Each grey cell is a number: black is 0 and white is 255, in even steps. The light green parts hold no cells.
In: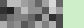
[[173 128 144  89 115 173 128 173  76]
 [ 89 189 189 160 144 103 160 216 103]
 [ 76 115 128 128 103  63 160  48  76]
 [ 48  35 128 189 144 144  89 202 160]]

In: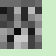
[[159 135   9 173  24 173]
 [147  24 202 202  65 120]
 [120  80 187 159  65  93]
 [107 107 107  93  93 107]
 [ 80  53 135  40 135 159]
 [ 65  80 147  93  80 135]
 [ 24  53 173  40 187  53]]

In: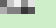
[[174 128 128  54  85]
 [ 99 199 240 144 226]]

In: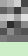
[[195 207 165 223]
 [165 180 207  70]
 [150  45  82 138]
 [124 111 111 111]
 [ 96 124  58 138]
 [ 82 138  96  82]]

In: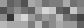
[[185 169 169 169 125 185 113 140 169 154 154  97]
 [154  97 113  81 169 154 113 125 125 169 113 125]
 [140  53 185 214 154 125 154 140 185 113  97  67]
 [ 81 113 140 113  97 169 214 199  97  81 199 140]]

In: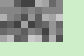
[[176 133 118  81 149  93 176 163 200]
 [163 188  93 105 200 188  93 176  81]
 [149 149  93  66  66 176 163 105 133]
 [133 133 133 118 133 118 133 133 133]
 [105 118 118  93 133 118  66 149 118]
 [ 81  93  66 163  66  93 105 149 105]]

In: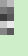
[[203 234]
 [159 187]
 [133  89]
 [119 104]
 [ 60  89]]

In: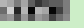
[[180 165 124 165  94  53  79  94  94 124]
 [136 152  79 152  79 152 136  66 108 136]
 [108 208  37 180   6 180 165   6  66 124]]

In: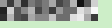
[[151  59 151  47 122  97 122 167  71  97 180  19  85 208]
 [ 47 180  85  71 167 135 135 194 109 109 223 235 167  59]
 [ 34 208  85 135 180  71 122  59 151 109 109 223 194 248]]
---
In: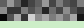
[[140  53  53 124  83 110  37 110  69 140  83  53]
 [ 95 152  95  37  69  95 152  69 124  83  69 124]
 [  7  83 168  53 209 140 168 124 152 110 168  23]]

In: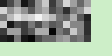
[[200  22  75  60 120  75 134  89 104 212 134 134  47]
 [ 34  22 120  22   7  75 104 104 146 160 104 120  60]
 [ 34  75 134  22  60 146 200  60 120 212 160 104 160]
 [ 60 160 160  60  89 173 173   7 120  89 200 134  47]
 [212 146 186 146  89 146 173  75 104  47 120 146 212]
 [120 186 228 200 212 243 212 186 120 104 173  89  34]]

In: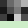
[[ 24  78 121  36]
 [ 48 105 137 178]
 [ 62   9 205  78]]

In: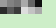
[[ 43  89  59 221 195 169]
 [155 130 118 169 102  16]]

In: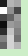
[[254 143  71]
 [129 211 113]
 [ 44 195 129]
 [ 14 155 143]
 [ 71 101 155]
 [ 28 181 167]
 [101 211 181]]

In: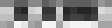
[[206 206  52  37 206 218  52  52 206  37  52  37  37  52 218 206]
 [190 190  66  66 178 178  66  66 190  52  66  66  52  66 190 190]
 [135 135  94  94 135 135  94 110 135  94  94  94  94 110 151 135]
 [164 151 244 230 164 151 244 244 164 230 244 244 244 230 164 164]]
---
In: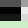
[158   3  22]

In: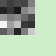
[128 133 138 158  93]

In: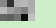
[171 127 114]

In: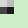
[189  69]

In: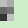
[170 102]

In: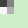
[132 247]
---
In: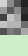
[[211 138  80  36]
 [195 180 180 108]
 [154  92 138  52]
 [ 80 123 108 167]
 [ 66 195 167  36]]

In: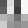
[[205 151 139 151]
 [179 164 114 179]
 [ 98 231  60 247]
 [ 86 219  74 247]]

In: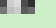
[[121 191 204  91 107]
 [ 77 204 219  77  48]]

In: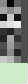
[[211 225 238  78]
 [198 182 122  78]
 [166 137 166  78]
 [137   4  92  78]
 [ 78 153  92  78]
 [ 66 137  35  78]
 [ 50  35  92  78]
 [ 35 166  50  78]
 [ 20 198  20  78]]

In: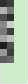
[[177 121]
 [163 190]
 [151  63]
 [136 205]
 [121  63]
 [ 93 106]
 [ 79  47]
 [ 47  63]
 [ 31  79]]

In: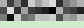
[[175  62 135  47 206 162 191 220  47 122 149 175]
 [122  18 206 106 122 191 191 206  78 162 149 191]
 [ 78 220  47 162  62  47  32   4 175  78  62  32]]

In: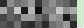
[[169  98 198  28 183  14 127 127 198 142 169]
 [ 85  70 113  55  42  85  42 113 127 154  42]
 [ 70  98  85 154 154 113  85 154 142  28  98]
 [ 42 142 113 127 154  55 113 142 113  98  70]]
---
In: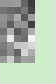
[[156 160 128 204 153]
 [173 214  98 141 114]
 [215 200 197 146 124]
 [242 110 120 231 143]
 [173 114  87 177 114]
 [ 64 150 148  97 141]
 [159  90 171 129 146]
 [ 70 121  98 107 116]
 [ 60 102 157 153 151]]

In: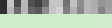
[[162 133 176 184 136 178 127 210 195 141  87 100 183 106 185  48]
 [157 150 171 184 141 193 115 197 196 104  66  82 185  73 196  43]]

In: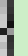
[[ 61 204]
 [ 52 187]
 [ 47 207]
 [153  32]
 [ 18 202]
 [ 42 200]
 [ 52 186]
 [ 58 176]]

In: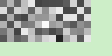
[[232  88 211 166  34 224 213 157 199 113  97 165  86]
 [186 136 142 206  94  73 111  89 191 233  67 167 118]
 [125 145  88 114 171 156 250 192 128 121 200  82 177]
 [226  79 230 226  71 185 150 149 172  69  83 173  77]
 [ 89 225  74  70 235 211 143 202  99 194 211  93 220]
 [206  73 211  92  77  76  74  67 231 190 100 181 114]]

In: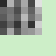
[[181 151 145  87 166  82]
 [208  52 149  53 102  64]
 [157 112 185  94 122  91]
 [179  98 151  77 115 102]
 [225  72 168 100 178  42]]

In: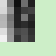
[[ 54  84  51 152 240]
 [ 48  80  71 147 221]
 [ 31  44  35 125 183]
 [ 43 118  34 116 180]
 [ 66  61  31 146 214]
 [ 31 110  15 111 218]]

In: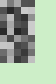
[[191  80  59 176  87]
 [113  58  87 160 109]
 [146  81  70 195 198]
 [ 92 115 153  70 153]
 [203  59  36 176  41]
 [203  72  83 167  76]
 [144  50  70 187 118]
 [196 202  73  41  81]
 [ 81  83 167 123 191]]

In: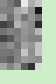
[[219  50  93 160 134 164]
 [140 147 156 132  95 112]
 [195 143 198 130 117 118]
 [194 150 164 118 143 125]
 [131 132 144 128  89  68]
 [182 140 149 122 129 116]
 [ 42 138 155 180  84  66]
 [116 147 118 160 111 161]
 [ 23 143 184 168 127 129]
 [196 172 233  93 119 140]]
